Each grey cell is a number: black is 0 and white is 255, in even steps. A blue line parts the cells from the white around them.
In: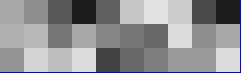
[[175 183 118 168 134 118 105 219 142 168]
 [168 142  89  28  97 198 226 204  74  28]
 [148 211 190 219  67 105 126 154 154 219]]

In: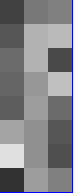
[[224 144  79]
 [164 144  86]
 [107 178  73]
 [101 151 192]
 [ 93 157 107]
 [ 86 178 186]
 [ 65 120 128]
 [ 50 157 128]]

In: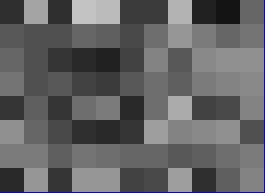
[[144 102  73  47  41  53 158 131 137 144  80]
 [123 123  95 116 110 102 102  88  95 110 123]
 [116  80  88  66  59  88 110  95 123 131 137]
 [102  80  53  41  33  66 131  88 137 144 144]
 [ 88  80  80 102  95  73 110 150 123 102 116]
 [ 53  95  53 110 123  41 110 171  66  73 131]
 [ 47 164  47 195 187  59  59 179  33  20 102]
 [ 41 150  53 150 150  66  73 158  47  95 131]]

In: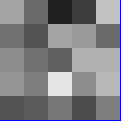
[[163 105  33  61 193]
 [149 126 229 141 185]
 [141 113  97 177 177]
 [113  83 163 155 105]
 [ 83  91 119  75 126]]

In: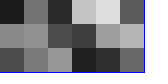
[[138 145  75  62 158 180]
 [ 75 122 151  33  48 103]
 [ 27 115  41 195 222  90]]

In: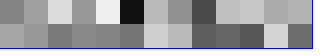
[[165 152 123 137 131 117 206 186  94 102  87 212 110]
 [131 159 219 152 238  17 186 144  73 192 200 171 178]]
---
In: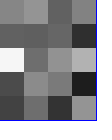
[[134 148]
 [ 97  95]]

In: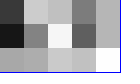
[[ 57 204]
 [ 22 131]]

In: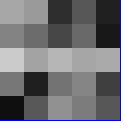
[[167 154]
 [131 108]]

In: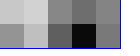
[[200 210]
 [148 191]]

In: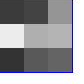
[[ 59  67]
 [236 175]]

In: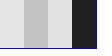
[[229 194]
 [229 194]]
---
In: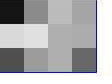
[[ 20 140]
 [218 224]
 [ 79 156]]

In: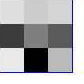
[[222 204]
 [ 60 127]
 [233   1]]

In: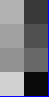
[[178  57]
 [161  80]
 [146 104]]

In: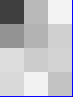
[[ 63 185]
 [147 179]
 [221 204]]

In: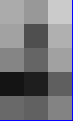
[[171 152]
 [162  79]
 [133 101]]

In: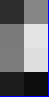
[[ 45 134]
 [122 228]
 [124 222]]

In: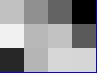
[[193 144]
 [241 184]
 [ 39 181]]
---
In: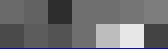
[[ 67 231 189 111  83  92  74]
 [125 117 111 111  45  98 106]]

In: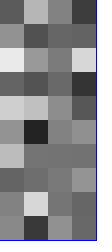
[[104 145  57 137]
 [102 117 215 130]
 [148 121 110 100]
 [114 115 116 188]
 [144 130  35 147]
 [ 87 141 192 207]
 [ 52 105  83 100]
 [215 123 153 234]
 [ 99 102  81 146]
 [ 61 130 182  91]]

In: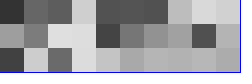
[[172 183 178 181 169 196 220 106 205  65]
 [180  80 161 146 118  68 221 223 124 158]
 [209 217 189  81  84  82 207  93 102  51]]

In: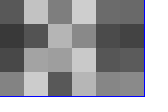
[[138 134 182  88 204 131]
 [ 91  86 201 158 163  72]
 [ 67  75 137 181  83  57]
 [105 107 206 126 194  88]]

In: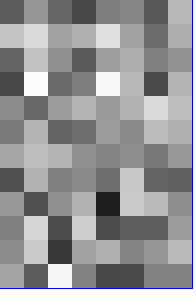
[[130 130  74  73 130 244  91 164]
 [186 150 132 174 163  56 202 139]
 [155  95  94  76 204  77 214 129]
 [141 185 202  31 177 142  81 151]
 [ 96 100 201 111 137 129 177  81]
 [151 120 141 132 142 178 190 166]
 [174 187 136 156 111 100 178 122]
 [189 218 176 153 180 156 104 139]
 [178  74 184 248 126 106 252  73]
 [146 128 173 158  90 142 194 100]
 [173 109 162 223 175 163 218 197]
 [184  87 135 125  73 103 149  92]]

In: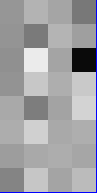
[[187 164 198 132]
 [166 173 169 157]
 [174 169 208 173]
 [211 163 125 169]
 [201 174 199 147]
 [ 10 164 235 144]
 [159 180 122 148]
 [120 165 179 150]]

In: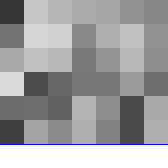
[[176  74 130 174 138 163  64]
 [169  72 141 179  96 108 107]
 [108 155 118 117 102  77 218]
 [141 183 149 120 183 192 169]
 [145 194 176 137 208 213 115]
 [134 144 166 170 180 197  53]]

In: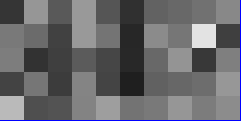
[[140 124 150 121 115 158 131  83  79 186]
 [151 109 103  97  31  68 132  60 118  67]
 [127  56 148 104  40  70  91  63  50 125]
 [ 63 227 118 139  39 116 153  65 107 121]
 [136 113 104  98  48  85 153  89 150  53]]
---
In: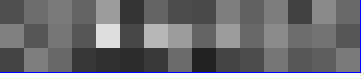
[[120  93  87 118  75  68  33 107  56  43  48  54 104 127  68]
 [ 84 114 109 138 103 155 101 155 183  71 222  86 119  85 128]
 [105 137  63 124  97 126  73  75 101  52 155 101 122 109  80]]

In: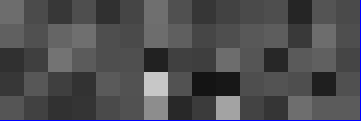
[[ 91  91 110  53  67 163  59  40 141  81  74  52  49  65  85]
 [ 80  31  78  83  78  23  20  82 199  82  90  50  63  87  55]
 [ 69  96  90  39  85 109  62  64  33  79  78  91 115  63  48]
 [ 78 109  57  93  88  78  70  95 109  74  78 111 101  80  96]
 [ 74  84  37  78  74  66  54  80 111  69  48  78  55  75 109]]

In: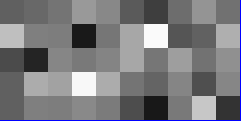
[[ 51 199 121  24  77 123 137 125 127  96]
 [134  79 133 100 116 172 248 162 172  96]
 [144 114 158 118 167 132 121 134  36  75]
 [175  97  85 250 167 118  25 125 127 191]
 [113 148 109  62  90 136 153 116 104  96]]

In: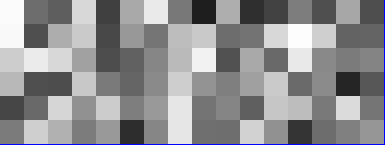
[[150 128 109  52 145 210 110 111 230 134  45 153 124 177 207 123]
 [117 219 121 189 198  95 133 116 230 153 126 204 145 214 105  70]
 [ 87  37 139 106 202 160 127 147 206 138 101 122 200  77  79 184]
 [132 123 137 233 105 169  81 242 186 134  97  77 161 216 235 205]
 [100  99 207 253 216 115 109 201 189 117 152  72 202 173  79 249]
 [ 78 167  79 125  66  47 174  30 120 234 169  64 216  94 109 251]]

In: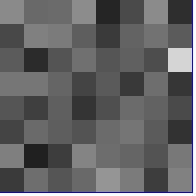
[[129  61 122 148 105  85 110  58]
 [120  83 100 109 132  61  31 126]
 [ 50  91 117 107  82  93 106  67]
 [ 74  98 108  78  53  95  63  85]
 [ 54 110  57  89  68 101 119 119]
 [213  77  97  85 112  84  42  91]
 [ 91 114  99  58  93 123 128  71]
 [ 46 139  75  37 141 108 104 138]]

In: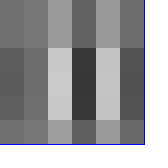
[[106 155  95 158 119 112]
 [ 82 194  57 199 110  94]
 [ 80 197  54 203 109  92]
 [ 82 194  56 200 109  93]
 [108 153  98 155 119 113]
 [109 152  99 154 119 113]]
